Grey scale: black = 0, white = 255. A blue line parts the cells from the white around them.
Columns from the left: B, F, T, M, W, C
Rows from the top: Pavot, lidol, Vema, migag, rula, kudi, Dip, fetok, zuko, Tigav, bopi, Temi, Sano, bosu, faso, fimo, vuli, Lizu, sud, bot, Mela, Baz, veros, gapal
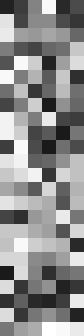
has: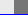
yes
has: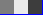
no
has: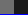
no
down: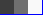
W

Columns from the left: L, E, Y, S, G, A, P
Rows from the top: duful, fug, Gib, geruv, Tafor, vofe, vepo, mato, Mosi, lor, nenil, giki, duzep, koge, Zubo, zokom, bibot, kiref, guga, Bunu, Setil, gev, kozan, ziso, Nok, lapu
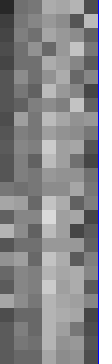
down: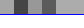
A
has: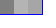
yes
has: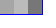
no
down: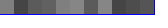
P
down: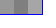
G
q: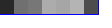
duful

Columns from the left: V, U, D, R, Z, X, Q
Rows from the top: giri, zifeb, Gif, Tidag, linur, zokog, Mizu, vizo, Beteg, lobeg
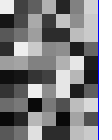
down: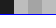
X
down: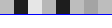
X

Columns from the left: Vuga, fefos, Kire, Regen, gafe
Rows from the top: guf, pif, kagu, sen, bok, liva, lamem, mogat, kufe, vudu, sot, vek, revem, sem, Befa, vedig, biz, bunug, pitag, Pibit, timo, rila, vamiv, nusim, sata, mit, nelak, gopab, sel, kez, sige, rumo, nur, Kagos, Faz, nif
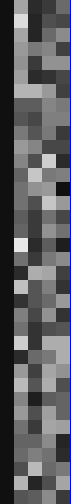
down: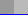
fefos
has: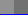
yes

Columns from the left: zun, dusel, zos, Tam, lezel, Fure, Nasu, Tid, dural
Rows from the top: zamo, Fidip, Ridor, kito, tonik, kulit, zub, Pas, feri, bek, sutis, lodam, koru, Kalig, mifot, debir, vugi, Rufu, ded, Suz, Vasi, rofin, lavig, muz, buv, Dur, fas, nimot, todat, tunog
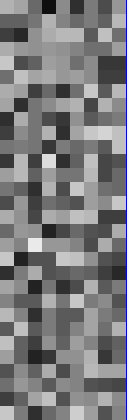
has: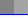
yes
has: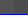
yes

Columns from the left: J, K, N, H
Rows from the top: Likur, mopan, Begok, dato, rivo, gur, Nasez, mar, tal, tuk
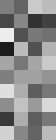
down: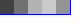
H
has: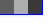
no
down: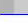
H
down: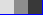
J
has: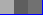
no

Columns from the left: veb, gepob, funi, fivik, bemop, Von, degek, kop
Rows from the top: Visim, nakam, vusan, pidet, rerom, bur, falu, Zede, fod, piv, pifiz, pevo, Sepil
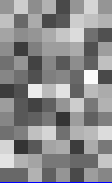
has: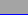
no
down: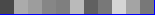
fivik
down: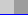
Von
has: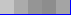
no
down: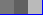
degek
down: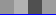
kop

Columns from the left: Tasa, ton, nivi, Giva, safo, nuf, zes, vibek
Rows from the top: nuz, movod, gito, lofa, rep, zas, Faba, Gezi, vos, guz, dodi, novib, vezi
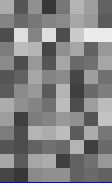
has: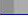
no
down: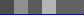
nuf

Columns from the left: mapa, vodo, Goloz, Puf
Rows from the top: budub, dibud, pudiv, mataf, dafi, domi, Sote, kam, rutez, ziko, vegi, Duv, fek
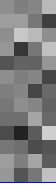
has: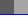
no
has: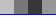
no

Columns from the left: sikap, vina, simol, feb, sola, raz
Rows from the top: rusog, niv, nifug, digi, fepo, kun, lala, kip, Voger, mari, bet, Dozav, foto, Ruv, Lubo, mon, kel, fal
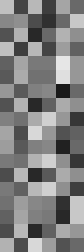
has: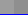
no
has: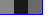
yes
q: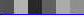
kip
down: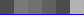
sikap
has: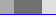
yes
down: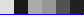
sola

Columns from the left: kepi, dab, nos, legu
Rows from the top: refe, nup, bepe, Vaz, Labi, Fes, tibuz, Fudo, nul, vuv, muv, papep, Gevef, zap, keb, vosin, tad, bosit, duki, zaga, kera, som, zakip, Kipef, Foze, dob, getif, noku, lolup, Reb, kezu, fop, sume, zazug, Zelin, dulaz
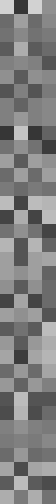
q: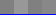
nul
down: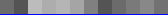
legu
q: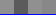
Fes
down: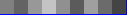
dab
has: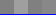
no

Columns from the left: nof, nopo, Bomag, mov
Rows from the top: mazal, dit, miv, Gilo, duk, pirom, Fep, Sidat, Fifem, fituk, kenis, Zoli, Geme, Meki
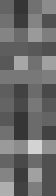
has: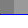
no
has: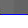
yes
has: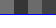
yes
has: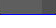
no
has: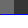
no
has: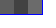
yes
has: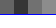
yes

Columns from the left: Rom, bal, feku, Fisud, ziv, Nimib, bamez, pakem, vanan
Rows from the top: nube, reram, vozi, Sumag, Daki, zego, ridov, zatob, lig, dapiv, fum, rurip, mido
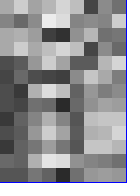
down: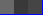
bal
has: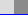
no
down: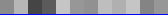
bamez

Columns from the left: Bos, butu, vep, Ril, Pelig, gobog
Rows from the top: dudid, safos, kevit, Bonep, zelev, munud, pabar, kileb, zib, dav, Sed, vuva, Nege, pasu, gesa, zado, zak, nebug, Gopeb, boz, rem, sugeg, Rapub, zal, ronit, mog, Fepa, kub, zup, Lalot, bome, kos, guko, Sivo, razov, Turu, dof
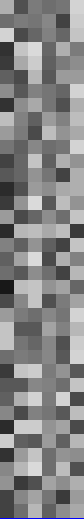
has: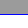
yes
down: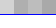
gobog
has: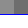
yes

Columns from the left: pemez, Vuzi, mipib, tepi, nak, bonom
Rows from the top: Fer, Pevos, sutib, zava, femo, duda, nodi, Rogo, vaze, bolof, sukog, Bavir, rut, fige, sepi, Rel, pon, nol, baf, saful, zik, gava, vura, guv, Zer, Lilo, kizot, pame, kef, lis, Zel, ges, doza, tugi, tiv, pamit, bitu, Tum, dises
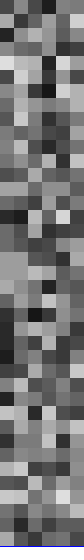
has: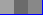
no
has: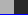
yes

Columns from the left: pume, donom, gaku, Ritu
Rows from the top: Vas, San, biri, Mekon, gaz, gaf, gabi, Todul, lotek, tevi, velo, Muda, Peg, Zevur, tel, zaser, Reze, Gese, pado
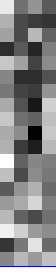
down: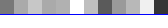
pume
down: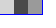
gaku
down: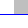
pume

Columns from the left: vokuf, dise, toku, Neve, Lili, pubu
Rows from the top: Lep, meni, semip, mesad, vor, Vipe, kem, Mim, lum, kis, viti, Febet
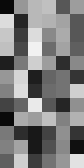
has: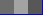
no
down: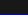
toku
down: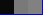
vokuf
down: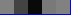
vokuf
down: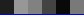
vokuf
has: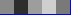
no
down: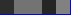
Lili

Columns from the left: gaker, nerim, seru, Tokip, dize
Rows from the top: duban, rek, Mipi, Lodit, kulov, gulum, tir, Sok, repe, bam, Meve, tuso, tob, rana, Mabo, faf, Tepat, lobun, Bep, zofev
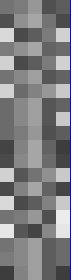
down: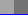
seru
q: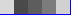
Mipi
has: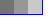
no

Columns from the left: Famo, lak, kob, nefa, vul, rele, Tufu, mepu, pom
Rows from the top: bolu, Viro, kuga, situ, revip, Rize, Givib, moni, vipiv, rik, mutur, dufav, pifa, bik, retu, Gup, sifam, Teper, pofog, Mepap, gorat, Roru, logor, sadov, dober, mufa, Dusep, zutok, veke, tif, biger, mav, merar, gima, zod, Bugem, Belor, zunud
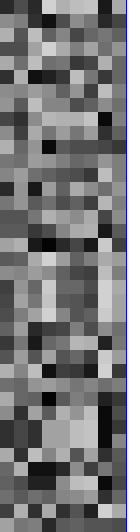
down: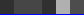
lak
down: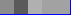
vul
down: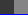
pom
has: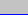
no
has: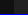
yes
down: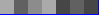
rele

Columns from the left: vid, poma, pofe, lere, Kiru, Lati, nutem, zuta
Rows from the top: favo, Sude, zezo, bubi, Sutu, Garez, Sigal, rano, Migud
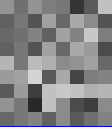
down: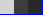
pofe
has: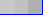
yes
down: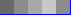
Kiru
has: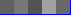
yes
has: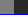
no
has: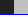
no

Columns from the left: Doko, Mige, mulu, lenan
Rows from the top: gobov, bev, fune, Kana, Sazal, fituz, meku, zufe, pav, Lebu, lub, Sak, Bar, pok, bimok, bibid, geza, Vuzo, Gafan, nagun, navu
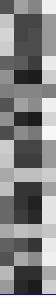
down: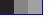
Mige
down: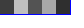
Mige
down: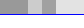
lenan
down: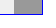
lenan
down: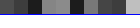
mulu
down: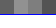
Doko
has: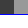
yes

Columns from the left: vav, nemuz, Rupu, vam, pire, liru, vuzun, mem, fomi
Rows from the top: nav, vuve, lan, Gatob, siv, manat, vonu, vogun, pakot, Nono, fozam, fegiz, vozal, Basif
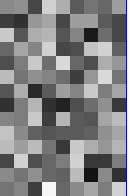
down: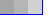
vam
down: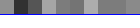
nemuz
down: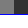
fomi
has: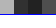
yes
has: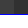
yes
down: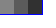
vam

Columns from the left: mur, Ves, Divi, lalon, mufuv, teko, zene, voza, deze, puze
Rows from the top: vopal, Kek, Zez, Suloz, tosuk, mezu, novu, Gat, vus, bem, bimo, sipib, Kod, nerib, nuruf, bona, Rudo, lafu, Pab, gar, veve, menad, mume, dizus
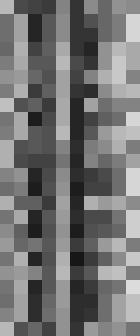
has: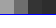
no
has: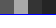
no
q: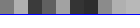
novu
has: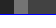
no
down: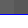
lalon
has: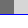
yes
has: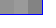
yes

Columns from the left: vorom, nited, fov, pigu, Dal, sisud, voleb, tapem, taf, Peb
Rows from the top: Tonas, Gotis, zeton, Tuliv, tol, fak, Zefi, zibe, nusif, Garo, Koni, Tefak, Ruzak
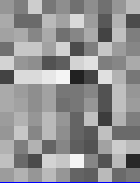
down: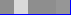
fov
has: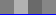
no
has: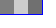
no
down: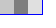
tapem
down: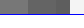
sisud
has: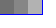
no

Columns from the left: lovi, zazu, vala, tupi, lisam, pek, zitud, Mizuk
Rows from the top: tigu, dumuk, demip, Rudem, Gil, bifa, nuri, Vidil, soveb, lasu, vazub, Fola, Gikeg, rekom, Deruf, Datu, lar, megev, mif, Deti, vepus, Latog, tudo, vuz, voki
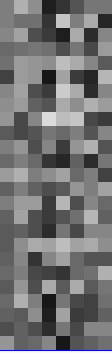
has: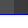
yes
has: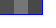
yes
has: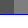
no
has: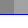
yes
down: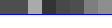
vala
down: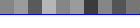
Mizuk
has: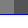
yes

